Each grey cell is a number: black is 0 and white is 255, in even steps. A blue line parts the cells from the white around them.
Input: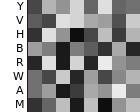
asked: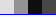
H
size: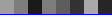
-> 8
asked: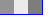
A
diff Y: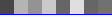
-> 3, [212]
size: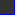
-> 1

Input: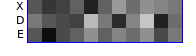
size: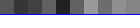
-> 10
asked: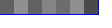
E
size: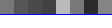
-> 8
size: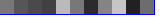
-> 11

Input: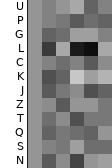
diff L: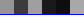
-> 2, [168]
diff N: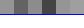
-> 1, [90]
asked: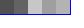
K
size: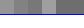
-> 6
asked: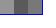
J
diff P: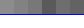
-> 0, [149]

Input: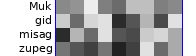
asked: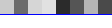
gid
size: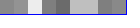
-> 9
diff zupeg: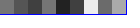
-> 6, [225]
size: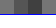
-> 4

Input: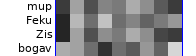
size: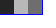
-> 3
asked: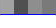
Zis
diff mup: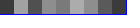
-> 3, [132]
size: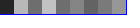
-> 9
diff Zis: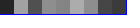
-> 4, [122]
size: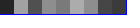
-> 9
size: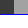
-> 2

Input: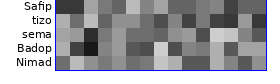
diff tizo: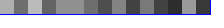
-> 12, [56]
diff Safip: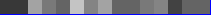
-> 5, [187]
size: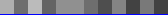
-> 12
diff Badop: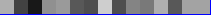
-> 3, [132]
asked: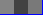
tizo
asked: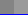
Badop

